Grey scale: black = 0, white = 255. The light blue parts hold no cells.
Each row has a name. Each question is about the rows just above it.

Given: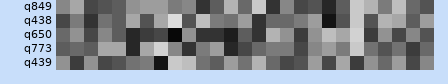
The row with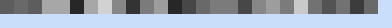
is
q773
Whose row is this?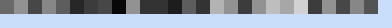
q650
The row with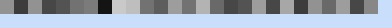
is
q439

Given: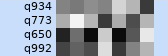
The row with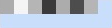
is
q773
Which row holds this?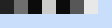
q650
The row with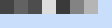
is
q992

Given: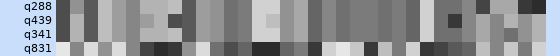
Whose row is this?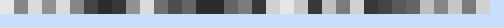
q831
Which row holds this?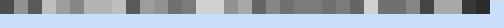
q288

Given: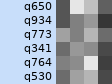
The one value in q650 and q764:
[230]
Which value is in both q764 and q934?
[128]
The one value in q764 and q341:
[140]

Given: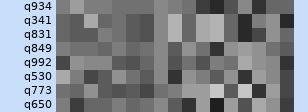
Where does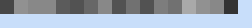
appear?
q992
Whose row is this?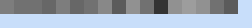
q849
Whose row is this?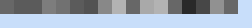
q831
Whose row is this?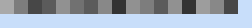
q530
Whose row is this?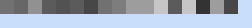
q773

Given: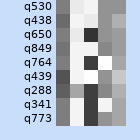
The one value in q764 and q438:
[244]
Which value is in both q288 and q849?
[136]
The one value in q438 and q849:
[244]
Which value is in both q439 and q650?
[147]
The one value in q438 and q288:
[176]
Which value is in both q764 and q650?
[126]

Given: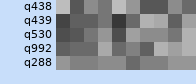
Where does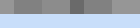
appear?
q288
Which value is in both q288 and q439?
[106]
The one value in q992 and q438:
[106]
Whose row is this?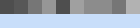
q530

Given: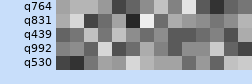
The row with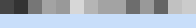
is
q530
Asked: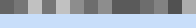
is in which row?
q439
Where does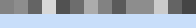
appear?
q992
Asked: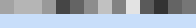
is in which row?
q764

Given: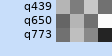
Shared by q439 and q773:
[113]
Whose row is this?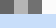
q650
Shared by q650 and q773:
[113]
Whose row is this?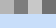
q439
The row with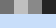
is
q773

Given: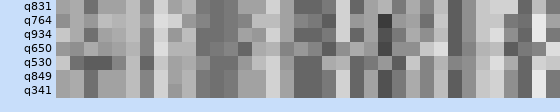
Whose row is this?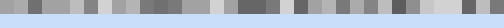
q831
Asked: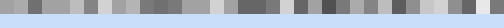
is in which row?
q849
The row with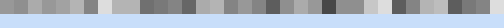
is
q650
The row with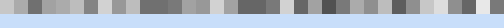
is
q934

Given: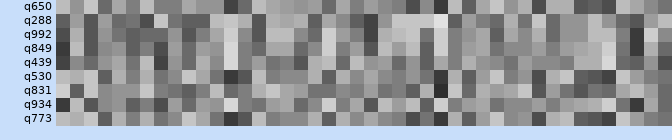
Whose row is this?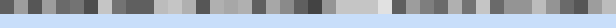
q288
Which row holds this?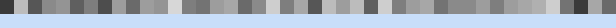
q934
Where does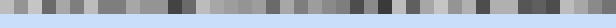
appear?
q650
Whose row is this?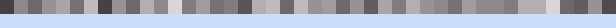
q439

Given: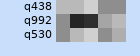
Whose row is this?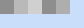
q530
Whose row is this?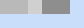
q438

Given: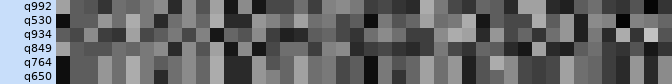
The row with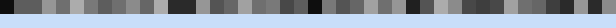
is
q764
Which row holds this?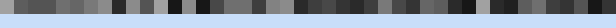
q849
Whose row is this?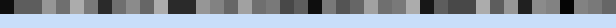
q530

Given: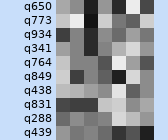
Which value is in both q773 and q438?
[96]
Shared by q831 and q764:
[197]
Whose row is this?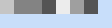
q764
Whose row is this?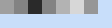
q341
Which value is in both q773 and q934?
[119]
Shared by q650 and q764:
[236]

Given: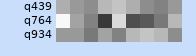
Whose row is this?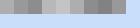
q439
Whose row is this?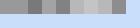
q934

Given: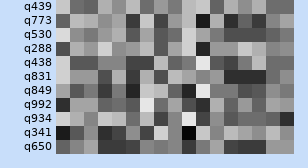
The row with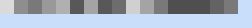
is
q530
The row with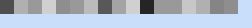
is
q288
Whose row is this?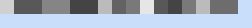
q438
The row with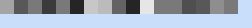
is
q849
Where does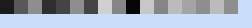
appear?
q341

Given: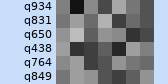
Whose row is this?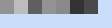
q650
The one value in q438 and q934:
[128]
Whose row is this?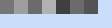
q831

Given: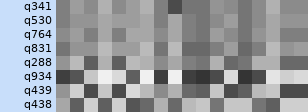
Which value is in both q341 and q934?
[75]
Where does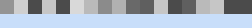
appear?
q439

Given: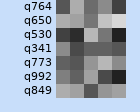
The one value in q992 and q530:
[33]
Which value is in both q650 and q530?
[118]
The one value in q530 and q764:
[65]

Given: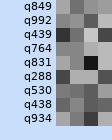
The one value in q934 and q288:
[175]
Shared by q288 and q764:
[175]
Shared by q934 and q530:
[123]

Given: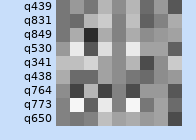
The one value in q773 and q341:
[162]
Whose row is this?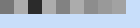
q849

